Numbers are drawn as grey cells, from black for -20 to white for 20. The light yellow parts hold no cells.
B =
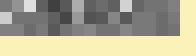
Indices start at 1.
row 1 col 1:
-1
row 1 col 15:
0
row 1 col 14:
-2
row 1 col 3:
15
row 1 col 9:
-3
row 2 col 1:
12
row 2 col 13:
-1
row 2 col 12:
-1
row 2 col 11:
-6
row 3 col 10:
-2
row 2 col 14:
-3
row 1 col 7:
7

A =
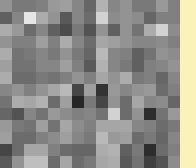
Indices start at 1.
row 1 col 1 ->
3
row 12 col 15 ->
1
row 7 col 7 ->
3
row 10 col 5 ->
4
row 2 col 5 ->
3
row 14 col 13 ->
-10
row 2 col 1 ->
-5
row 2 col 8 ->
-3
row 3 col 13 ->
7
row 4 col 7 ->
1
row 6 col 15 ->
3
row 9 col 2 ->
7
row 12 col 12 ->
-3
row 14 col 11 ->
-6
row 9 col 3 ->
6
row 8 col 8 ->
5
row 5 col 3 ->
-1
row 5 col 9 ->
9
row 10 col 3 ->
1
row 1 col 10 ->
1
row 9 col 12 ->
6
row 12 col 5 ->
2
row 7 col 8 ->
0
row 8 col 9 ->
-12
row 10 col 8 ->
1
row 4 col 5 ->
0
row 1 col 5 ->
4
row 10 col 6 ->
2
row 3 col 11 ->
3
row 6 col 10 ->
1
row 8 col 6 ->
9
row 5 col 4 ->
1
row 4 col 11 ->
3
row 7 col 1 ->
7
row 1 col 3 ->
-1

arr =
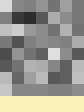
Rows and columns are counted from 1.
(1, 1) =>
14
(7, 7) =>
10
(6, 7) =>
9
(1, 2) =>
1
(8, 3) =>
1
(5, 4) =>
-5
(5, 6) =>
2
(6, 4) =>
7
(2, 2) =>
-11
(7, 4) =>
9
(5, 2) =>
3
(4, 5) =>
1
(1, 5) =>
-2
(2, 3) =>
-13
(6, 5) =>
1
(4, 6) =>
0
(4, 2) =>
-7

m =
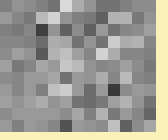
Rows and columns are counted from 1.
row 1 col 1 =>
0
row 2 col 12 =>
-1
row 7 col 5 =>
6
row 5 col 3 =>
3
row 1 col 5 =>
-2
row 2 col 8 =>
-1
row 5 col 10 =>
7
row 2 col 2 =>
1
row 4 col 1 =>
1
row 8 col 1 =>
4
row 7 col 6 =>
-2
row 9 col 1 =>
5
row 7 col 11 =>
9
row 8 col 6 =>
12
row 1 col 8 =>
3
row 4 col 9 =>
-2
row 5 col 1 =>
2
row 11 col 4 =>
3
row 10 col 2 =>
4
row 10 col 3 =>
4
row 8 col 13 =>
3
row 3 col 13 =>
5
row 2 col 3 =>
-1
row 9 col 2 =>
3
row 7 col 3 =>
4
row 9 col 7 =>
-2
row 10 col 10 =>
-1
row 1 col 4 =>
0
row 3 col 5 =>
3
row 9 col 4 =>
7
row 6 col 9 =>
1
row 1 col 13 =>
2
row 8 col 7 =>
4

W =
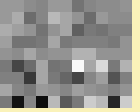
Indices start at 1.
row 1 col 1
4
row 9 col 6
-6
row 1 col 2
4
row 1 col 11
3
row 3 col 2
5
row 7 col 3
-11
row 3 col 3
3
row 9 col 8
12
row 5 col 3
6
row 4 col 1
5
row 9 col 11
12
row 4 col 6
-1
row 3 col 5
3
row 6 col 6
-1
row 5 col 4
2
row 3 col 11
0
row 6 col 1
-1
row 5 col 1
3
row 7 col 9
5
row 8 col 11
3
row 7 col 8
1
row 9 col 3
1
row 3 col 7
-5
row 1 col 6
4
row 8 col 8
3
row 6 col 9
14

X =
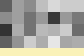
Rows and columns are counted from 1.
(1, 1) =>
-5
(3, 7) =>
-3
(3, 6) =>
12
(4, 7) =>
7
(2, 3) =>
-2
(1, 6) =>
12
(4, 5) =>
16
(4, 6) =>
6
